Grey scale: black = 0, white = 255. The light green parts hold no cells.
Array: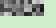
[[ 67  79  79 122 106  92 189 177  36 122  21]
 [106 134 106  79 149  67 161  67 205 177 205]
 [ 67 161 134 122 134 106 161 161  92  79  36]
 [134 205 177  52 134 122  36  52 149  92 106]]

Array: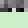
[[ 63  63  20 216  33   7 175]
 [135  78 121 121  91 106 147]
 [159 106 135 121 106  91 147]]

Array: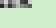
[[ 39 150  55 122 180 137 122  94]
 [137 209 108 165 195  69  55 209]]

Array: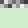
[[196 139  73 209 151 241 196]
 [ 86 225 165 111 165  98  61]]

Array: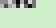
[[186  76 170 201  47 228 101  17 116]
 [145 145 213 129   1 170  47 213 116]]

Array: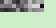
[[ 57  44  57  71 145  57  87 158 130 145 158]
 [130 117 117 171  87 102 145 185 212 212  17]
 [ 71 171 145  71  44 117 102 185 130 171 158]]
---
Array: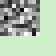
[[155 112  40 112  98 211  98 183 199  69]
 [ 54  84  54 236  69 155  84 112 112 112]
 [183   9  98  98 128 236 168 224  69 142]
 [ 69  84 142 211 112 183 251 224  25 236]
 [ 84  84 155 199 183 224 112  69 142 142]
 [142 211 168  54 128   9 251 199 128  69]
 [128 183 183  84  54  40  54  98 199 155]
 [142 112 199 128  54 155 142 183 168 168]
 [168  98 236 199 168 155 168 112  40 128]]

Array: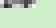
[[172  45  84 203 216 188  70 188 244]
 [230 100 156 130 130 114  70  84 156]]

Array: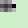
[[ 83  55  83   1]
 [141  98 141 183]
 [157 129 157 225]]

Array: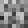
[[ 93 105  66 179 132  93  66]
 [ 37 179  93 118 163 193  66]
 [132 163 105  78 118 163  93]
 [163 206 118 206 118 163 147]
 [179 105 132 105 147  78 147]
 [179  78 147 147 147 118 132]
 [147 193 179  66 193 193 105]]

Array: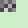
[[ 73 207  88 140]
 [113 152 100 152]
 [126  73 176  57]]

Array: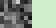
[[ 50 135  34  97  65  81 109 122]
 [ 65 109  50 135 205  50  34  81]
 [ 34 122  65  50  65  19 109 122]
 [ 65  81  81 150  81  81  50 135]
 [150  97  97 109 135 122  34  34]
 [150  97 109 122  97  65  50  50]
 [ 65 150 135 150  97  34 135  19]]

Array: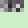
[[125 167  41 110 210  82]
 [152 125  68  94  82  94]
 [195 138  94 180  56 180]]

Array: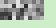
[[ 73 101  44 226  73 117 226  85 159 159 186]
 [ 59  59  73 186 101  73 171 159 186 130 101]
 [130 101 130 145 130  59 117 171 145  85 130]
 [186 117 171 171 226 130 145 159 117 171 117]
 [199 199 211  59 226 199  44 211 171 145 145]]
